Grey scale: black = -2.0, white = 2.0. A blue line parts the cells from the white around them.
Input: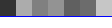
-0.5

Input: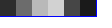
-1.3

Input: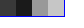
-1.1

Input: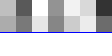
-0.6

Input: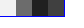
-1.0

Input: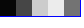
-0.9

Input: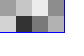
-0.1

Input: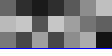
-1.6
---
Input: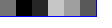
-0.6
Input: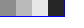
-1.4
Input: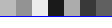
-0.5
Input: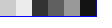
-1.7
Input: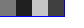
-1.0
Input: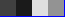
0.3
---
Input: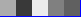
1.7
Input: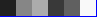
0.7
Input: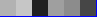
-1.5
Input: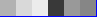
1.7
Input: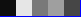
-0.1
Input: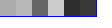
-0.4
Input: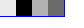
0.8
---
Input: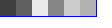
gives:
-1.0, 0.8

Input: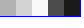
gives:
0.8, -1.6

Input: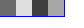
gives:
-0.3, 0.6

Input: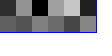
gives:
-1.3, 0.1

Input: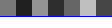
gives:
-0.1, -0.9

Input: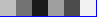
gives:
1.0, 1.8

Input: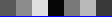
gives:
-0.6, -1.1
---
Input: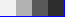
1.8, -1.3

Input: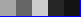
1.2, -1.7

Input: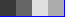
1.5, -1.1

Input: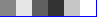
2.0, -1.2

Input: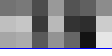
1.6, -1.7

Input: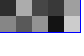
1.2, -1.7

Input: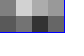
1.3, -1.2

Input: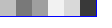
1.8, -1.1

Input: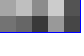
1.2, -1.1

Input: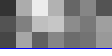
1.7, -1.2
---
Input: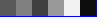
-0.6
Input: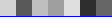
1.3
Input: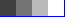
-1.0
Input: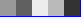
0.4
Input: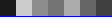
-1.6
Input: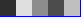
-1.3
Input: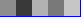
0.2
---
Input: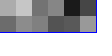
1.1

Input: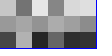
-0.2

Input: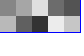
0.6

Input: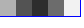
-0.7

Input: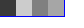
1.2

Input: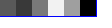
-1.1

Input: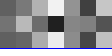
-0.1

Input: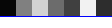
0.0

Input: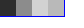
0.2

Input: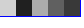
-1.5
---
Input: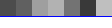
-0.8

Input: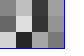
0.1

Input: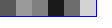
-0.6

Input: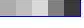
0.7

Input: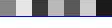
0.1

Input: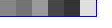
0.1

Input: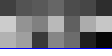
-1.0

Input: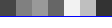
-0.9
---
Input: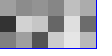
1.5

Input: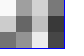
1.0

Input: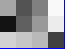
0.4

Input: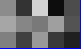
0.5

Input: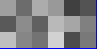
0.6

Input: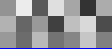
1.4

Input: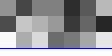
-0.4
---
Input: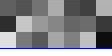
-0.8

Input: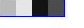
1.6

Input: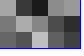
-1.6

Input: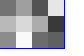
0.5

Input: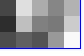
0.7

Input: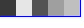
-0.7

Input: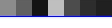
-0.8

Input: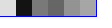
-0.4

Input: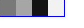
0.6

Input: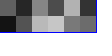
-0.8
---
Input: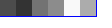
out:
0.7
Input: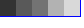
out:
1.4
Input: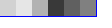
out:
0.0
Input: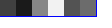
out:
-0.3
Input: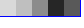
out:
-0.6
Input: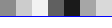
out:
1.4
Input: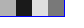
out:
-0.1
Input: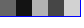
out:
1.3
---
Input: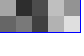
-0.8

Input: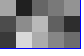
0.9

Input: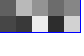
0.3

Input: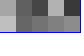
-0.9

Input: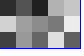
0.2

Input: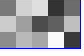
-0.8

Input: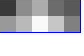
0.7

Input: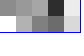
0.6
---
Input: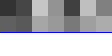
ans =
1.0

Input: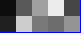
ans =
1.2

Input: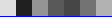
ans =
0.8

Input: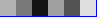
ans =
0.8

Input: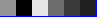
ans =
0.3

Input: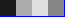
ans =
0.7

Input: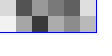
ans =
1.5
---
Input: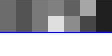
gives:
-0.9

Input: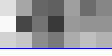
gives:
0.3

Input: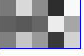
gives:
1.7

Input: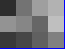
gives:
-0.4

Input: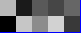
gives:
1.3

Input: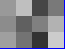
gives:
0.0

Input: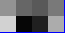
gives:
-1.5
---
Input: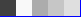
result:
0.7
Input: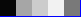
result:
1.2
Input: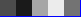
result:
0.6
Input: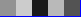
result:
-1.6
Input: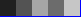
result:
0.6
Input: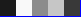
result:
0.2
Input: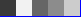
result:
-0.4
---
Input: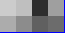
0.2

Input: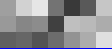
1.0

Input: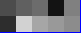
0.6

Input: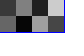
-1.9

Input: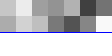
-0.7

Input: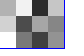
-0.8

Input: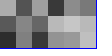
0.9

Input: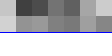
-0.1
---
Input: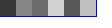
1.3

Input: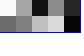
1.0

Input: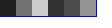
-1.2

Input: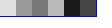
0.9

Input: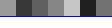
1.1

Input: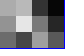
-0.9
